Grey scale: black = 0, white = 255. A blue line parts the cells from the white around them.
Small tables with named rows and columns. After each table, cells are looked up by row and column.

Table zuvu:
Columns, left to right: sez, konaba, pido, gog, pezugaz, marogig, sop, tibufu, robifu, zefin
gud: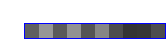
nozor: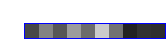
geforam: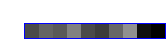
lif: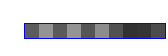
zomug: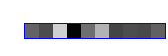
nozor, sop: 114
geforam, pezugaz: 74
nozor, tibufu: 34
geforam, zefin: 0
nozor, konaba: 131
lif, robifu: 53
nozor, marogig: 203
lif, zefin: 76
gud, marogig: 134
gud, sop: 77

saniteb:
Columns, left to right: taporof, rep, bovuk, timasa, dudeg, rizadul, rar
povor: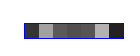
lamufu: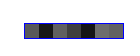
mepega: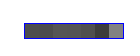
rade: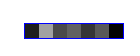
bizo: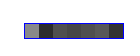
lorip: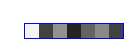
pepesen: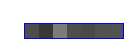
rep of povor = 162
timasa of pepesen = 77
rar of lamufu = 98
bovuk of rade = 74
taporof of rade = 29
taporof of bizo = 137
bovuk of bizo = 79
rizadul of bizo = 88
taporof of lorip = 244
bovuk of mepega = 85
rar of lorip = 66
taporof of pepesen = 77
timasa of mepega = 84
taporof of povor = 53

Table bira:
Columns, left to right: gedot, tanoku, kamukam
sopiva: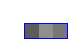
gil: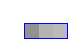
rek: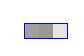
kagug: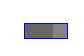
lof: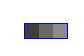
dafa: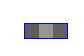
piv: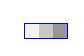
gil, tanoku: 179
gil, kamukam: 186
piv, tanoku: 200
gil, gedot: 146
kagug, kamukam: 131
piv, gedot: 243
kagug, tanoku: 103
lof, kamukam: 139
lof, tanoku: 104
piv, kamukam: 150
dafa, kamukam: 97
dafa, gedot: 94
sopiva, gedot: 92
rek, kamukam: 229
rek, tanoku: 151
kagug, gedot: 101
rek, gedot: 160
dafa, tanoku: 149

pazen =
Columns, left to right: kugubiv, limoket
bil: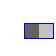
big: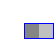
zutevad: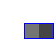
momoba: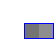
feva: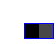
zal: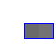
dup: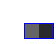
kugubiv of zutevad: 117
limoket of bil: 193
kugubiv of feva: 2
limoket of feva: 72
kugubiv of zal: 106
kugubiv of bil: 98
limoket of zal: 115
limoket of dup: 42
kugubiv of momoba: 116
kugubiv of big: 133
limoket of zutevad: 69
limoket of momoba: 142
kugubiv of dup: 101
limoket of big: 192

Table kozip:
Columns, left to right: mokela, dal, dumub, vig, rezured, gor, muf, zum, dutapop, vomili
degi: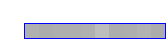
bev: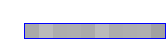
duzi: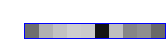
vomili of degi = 172
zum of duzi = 134
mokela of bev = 169
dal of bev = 186
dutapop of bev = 175
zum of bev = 174
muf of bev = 172
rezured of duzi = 203
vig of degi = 174
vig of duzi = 206
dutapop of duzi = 143
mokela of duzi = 110
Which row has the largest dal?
bev

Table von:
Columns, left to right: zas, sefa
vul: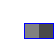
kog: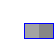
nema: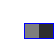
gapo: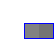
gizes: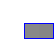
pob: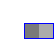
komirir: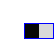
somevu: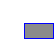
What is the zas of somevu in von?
139
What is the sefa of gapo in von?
116
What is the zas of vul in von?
129
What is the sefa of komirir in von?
217
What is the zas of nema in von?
126
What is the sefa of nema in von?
45
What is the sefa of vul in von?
73
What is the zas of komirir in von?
6
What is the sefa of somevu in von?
139
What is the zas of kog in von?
163
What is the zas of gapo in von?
130
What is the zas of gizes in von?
136
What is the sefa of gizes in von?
134
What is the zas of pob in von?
122
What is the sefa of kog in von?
135
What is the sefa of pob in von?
171

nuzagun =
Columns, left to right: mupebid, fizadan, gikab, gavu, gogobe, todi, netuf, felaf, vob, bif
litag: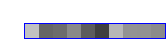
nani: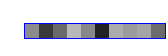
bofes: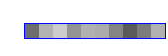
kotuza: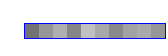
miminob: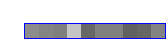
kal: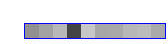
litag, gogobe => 92
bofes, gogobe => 177
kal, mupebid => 145
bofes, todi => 172
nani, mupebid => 140
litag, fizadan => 102
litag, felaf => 147
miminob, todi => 128
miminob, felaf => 97
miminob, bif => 131
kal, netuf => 168

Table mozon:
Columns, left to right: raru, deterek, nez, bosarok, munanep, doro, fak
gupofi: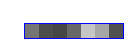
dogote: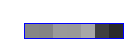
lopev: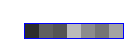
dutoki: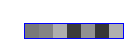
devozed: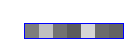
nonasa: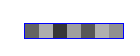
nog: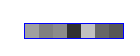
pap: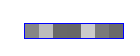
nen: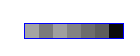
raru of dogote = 134
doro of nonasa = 176
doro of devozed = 108
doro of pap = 122
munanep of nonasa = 87
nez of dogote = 154
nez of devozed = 114
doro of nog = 103
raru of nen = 164
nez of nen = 159
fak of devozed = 99
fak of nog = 87
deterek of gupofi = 77

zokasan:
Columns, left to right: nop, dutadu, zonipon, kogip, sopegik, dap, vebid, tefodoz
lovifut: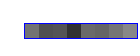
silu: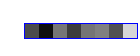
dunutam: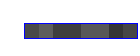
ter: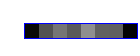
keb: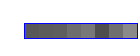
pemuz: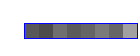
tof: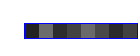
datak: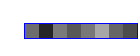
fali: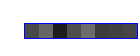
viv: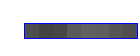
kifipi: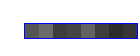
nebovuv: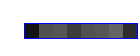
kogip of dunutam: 62
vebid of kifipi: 44
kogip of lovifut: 49
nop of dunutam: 73
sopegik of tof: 106
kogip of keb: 109
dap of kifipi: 62
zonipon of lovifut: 84
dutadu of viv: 67
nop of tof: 34
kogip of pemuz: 91
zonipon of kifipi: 61
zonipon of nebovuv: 86
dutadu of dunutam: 93

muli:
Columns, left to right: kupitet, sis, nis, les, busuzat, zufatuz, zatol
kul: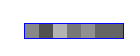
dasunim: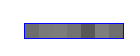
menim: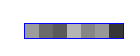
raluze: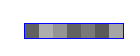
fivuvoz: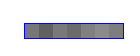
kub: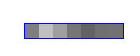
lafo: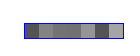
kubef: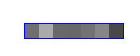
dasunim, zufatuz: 126
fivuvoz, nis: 121
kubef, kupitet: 111
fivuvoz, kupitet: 119
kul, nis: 179
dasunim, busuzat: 88
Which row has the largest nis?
kul

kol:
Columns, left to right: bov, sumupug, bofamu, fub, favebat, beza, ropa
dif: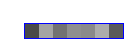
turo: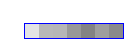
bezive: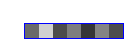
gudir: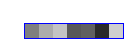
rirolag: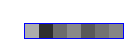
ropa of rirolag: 134
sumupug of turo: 184
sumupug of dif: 164
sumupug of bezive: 209
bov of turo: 228
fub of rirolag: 137
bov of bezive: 106
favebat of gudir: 96
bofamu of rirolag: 108
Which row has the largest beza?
dif

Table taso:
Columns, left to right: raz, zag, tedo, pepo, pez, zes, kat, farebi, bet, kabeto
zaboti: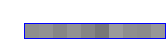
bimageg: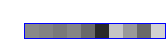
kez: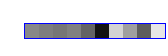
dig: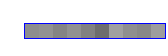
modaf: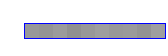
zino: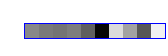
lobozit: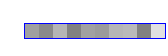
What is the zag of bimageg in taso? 131
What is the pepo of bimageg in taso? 133
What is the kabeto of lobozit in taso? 225
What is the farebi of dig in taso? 143
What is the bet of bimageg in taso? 105
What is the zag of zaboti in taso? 146
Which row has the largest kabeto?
zino

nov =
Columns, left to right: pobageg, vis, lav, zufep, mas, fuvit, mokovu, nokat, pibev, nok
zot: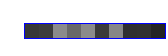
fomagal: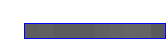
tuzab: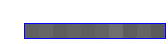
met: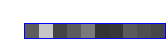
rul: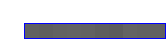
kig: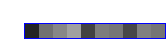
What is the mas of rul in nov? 98
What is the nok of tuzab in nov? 91
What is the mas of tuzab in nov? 94
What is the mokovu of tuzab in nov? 111
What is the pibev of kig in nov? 128
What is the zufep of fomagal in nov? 92
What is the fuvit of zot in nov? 58
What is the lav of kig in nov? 135
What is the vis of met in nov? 198
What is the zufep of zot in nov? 104
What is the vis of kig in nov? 113
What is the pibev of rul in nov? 97
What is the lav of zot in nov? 139
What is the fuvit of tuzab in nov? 99

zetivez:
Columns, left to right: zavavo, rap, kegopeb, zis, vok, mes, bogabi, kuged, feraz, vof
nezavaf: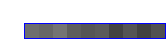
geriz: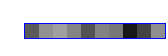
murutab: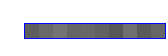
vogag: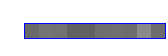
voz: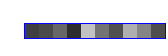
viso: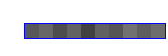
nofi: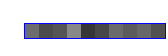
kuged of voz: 175
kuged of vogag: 109
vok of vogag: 97
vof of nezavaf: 81
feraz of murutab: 90
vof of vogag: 109
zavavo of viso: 88
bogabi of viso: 85
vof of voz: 78
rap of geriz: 146
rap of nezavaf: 103
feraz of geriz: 67

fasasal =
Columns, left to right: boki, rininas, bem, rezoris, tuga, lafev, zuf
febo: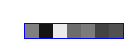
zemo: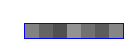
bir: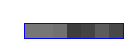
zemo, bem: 80
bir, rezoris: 61
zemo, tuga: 113
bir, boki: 118
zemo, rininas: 100
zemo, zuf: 134
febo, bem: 235
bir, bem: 113
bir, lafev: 92
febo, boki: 128
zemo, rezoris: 147
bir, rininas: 119
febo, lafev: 67
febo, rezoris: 108
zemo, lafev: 92
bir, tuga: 68
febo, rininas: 20
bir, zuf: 72
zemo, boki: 130
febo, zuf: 81
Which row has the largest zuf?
zemo

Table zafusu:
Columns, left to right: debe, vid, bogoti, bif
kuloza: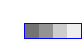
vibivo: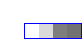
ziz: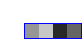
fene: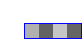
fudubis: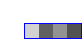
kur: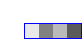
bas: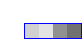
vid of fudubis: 97
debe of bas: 209
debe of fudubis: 210
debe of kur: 233
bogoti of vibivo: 126
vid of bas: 227
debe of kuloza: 115
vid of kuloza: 147
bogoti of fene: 198
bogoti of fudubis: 147
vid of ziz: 199
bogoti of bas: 145
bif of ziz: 101
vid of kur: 129
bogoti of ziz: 40
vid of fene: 99
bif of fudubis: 82

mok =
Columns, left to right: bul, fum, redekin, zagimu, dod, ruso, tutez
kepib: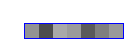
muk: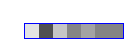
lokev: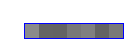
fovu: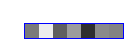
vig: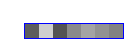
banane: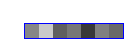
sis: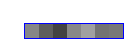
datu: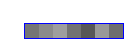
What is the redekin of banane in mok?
95
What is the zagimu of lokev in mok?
120
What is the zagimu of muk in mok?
133
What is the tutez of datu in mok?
110
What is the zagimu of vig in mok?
138
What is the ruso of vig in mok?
146
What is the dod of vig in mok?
164
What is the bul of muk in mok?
227
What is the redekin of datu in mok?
158
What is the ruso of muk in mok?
132
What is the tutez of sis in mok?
120
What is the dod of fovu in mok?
46
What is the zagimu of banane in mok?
119
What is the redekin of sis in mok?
66
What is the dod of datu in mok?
87
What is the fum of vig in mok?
207
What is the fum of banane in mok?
202
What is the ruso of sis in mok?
115

